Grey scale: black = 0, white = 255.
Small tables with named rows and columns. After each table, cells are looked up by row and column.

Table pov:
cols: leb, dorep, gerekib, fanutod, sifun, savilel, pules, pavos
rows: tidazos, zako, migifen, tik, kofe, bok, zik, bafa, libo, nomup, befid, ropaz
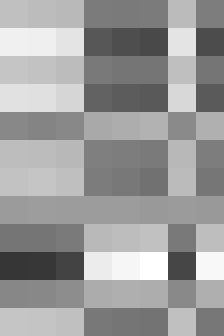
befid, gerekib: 141
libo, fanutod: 185
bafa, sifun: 156
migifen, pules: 191
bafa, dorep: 157
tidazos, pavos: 125
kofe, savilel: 178
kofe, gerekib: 136
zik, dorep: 197
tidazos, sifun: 122
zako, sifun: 78
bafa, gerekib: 156
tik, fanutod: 98

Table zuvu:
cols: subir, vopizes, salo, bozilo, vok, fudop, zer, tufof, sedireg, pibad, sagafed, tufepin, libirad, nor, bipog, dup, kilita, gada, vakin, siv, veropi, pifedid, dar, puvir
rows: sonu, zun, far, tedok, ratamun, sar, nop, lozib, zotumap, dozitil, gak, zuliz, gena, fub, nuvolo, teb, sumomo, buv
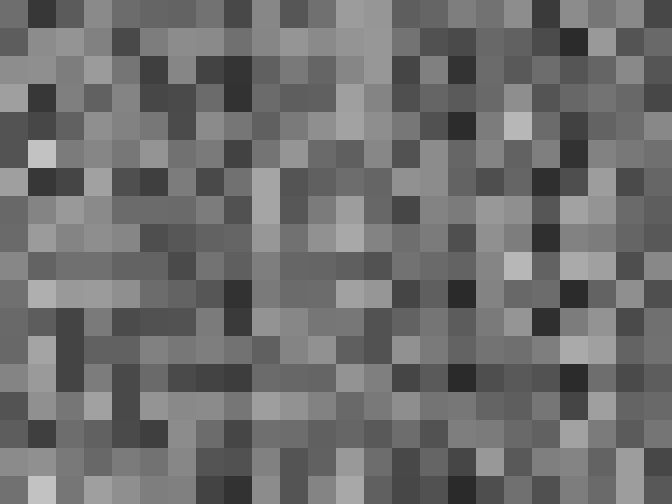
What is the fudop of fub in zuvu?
106
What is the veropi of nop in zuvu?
78
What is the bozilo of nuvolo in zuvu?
161
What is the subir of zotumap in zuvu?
106
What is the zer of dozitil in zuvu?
74
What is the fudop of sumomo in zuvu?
114
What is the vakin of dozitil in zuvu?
183
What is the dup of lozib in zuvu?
131
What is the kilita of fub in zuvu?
42
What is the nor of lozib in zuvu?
103
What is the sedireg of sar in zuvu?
66
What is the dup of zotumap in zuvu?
123
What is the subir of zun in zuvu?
93
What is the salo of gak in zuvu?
153
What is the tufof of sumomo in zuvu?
84
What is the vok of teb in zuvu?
74
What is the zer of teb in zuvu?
140

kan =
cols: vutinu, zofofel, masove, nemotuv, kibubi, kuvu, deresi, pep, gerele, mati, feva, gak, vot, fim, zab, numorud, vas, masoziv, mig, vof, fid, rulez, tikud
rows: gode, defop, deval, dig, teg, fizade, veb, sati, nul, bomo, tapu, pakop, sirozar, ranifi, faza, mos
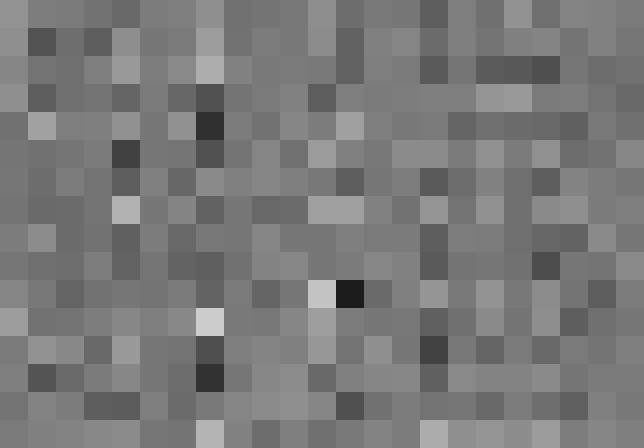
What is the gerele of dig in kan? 116
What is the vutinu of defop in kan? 143
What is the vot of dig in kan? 126
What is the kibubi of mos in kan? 139
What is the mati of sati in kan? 104
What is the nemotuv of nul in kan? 114
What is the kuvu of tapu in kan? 115
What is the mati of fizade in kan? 133
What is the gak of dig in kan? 93
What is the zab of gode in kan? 119
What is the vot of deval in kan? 98
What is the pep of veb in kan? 138
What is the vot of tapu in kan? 28
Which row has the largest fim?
sirozar

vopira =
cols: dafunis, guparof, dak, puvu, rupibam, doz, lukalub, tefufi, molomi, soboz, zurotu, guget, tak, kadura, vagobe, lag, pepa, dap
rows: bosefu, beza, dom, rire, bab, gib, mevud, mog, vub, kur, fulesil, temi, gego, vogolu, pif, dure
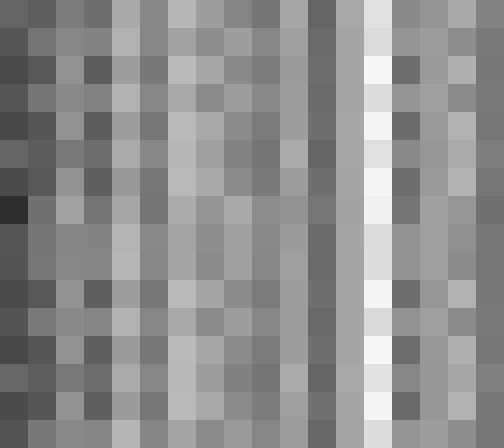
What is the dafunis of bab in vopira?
72
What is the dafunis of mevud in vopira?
75
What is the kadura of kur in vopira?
221
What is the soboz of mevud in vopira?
122
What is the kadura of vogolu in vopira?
225
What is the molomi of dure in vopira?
155
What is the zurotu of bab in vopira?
158
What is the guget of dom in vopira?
110
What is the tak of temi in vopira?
164
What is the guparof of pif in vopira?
86
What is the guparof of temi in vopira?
121
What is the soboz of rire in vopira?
137
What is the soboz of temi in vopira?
135
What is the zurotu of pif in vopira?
159
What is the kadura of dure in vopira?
220
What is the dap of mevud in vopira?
118
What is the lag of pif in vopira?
151
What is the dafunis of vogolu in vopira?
103
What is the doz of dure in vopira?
133

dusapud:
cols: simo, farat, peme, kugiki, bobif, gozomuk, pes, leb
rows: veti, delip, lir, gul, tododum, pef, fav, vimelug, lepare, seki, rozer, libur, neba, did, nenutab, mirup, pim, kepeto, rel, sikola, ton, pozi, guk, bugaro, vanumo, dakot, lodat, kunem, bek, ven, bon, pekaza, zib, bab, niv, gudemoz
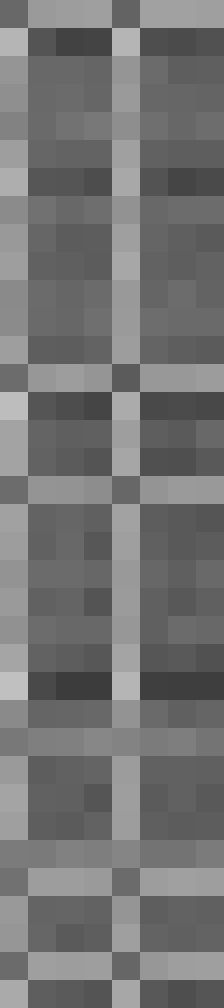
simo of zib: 153
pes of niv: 158
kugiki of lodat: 135
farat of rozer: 107
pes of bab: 96
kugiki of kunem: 100
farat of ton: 107
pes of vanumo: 62
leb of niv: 159

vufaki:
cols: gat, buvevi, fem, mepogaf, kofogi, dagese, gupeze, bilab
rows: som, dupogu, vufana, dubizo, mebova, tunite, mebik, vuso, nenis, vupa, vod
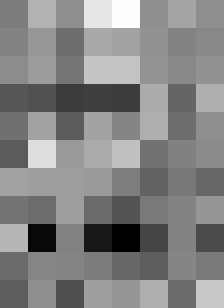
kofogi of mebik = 126
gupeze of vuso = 131
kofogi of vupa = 103
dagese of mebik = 98
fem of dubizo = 60
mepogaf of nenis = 23
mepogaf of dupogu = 169
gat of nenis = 182
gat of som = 124
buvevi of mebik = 157
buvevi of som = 178
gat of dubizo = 86
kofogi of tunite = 192
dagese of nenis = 68

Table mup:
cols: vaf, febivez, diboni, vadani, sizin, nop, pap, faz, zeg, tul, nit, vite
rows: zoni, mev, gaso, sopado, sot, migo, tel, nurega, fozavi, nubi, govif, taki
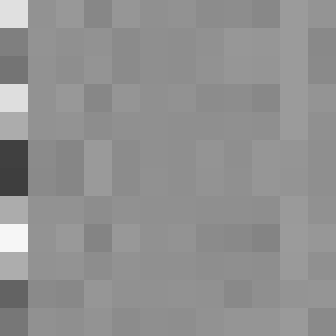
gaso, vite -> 138
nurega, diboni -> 146
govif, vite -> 149
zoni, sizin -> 150
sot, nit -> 155
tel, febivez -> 138
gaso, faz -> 146
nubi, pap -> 144
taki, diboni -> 143
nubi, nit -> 154
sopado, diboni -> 152

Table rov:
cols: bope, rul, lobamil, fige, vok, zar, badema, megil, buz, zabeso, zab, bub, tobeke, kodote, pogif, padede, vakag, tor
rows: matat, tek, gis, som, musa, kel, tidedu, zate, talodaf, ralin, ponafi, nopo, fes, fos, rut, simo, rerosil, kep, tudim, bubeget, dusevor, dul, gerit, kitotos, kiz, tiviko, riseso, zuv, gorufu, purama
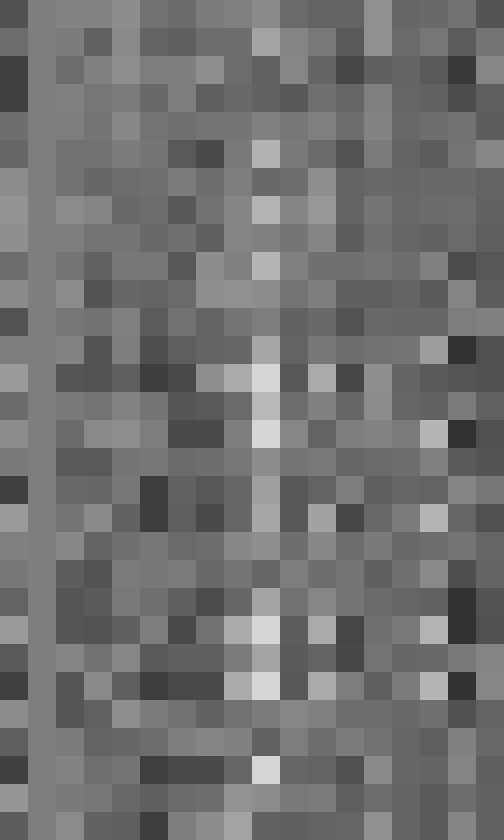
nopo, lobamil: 119
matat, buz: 128
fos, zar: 62
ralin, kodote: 116
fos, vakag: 85
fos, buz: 170
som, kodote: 127
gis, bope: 65
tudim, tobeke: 70
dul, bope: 99
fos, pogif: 100
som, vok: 124
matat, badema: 107
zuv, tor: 96

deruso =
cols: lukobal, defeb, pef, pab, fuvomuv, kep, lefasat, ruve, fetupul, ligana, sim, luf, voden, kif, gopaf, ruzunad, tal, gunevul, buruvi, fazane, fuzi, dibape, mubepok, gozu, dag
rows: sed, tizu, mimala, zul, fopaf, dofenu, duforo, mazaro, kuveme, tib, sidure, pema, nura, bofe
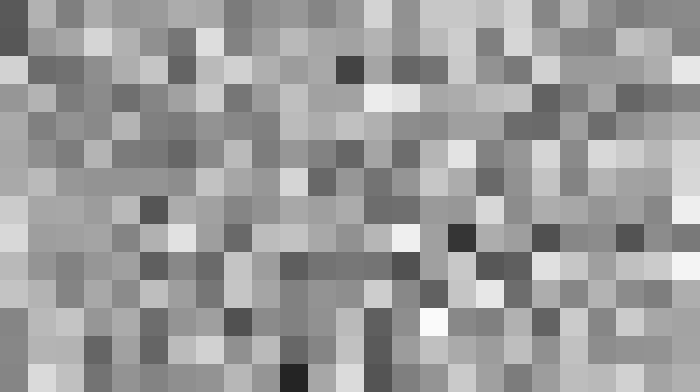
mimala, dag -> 231
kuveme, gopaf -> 239
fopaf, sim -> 187
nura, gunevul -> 156
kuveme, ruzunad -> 160
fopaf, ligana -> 128
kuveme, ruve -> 158
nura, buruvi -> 190
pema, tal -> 136
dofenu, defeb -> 143

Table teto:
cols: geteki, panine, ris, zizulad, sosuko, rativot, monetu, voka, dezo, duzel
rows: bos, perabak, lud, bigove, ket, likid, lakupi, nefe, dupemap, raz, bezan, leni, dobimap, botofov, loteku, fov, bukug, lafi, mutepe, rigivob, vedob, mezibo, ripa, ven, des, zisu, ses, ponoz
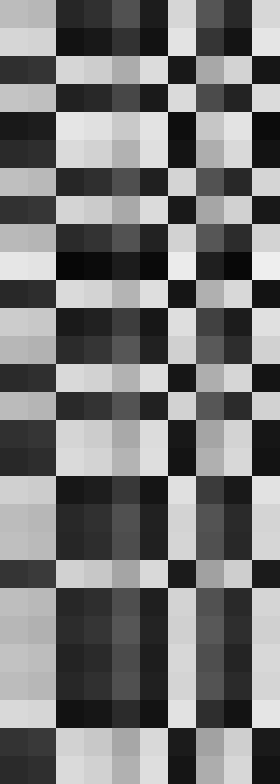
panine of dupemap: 181
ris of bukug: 218
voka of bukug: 176
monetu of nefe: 25
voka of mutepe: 83
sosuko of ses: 167
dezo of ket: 227
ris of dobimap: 43
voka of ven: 78
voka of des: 83
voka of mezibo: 81
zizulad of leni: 33
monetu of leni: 222
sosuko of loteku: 83
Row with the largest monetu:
raz

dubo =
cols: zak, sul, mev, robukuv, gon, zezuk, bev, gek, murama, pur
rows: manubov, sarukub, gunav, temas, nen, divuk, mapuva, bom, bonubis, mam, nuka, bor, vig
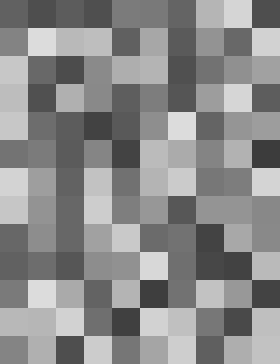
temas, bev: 85
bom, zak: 198
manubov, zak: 97
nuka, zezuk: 62
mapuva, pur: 212
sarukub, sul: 220
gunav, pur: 161
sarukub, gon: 96
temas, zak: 189
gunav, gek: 114
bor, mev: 210
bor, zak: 184
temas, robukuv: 137
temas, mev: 176
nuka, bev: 114
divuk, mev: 91
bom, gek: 148

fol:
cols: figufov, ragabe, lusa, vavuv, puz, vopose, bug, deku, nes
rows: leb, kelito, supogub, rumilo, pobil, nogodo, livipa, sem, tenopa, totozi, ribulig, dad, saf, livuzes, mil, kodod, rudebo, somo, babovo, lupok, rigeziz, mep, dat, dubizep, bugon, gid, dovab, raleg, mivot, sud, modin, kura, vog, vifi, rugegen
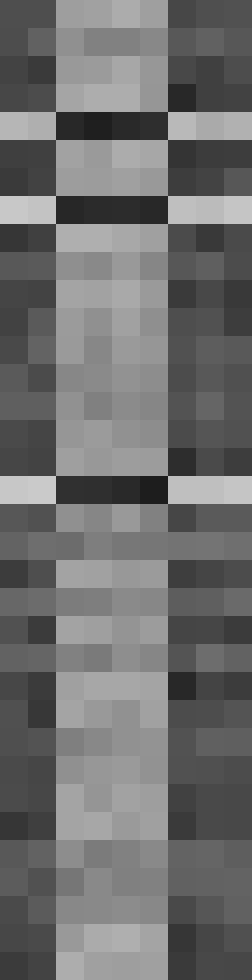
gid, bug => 76
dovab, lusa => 127
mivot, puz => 162
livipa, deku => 67
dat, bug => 69
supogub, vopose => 151
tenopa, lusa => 175
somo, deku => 191
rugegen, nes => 71
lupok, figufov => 99
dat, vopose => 156
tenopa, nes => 74
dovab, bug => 82
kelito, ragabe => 97
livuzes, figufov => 90
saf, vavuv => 135
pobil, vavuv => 31
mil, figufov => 95

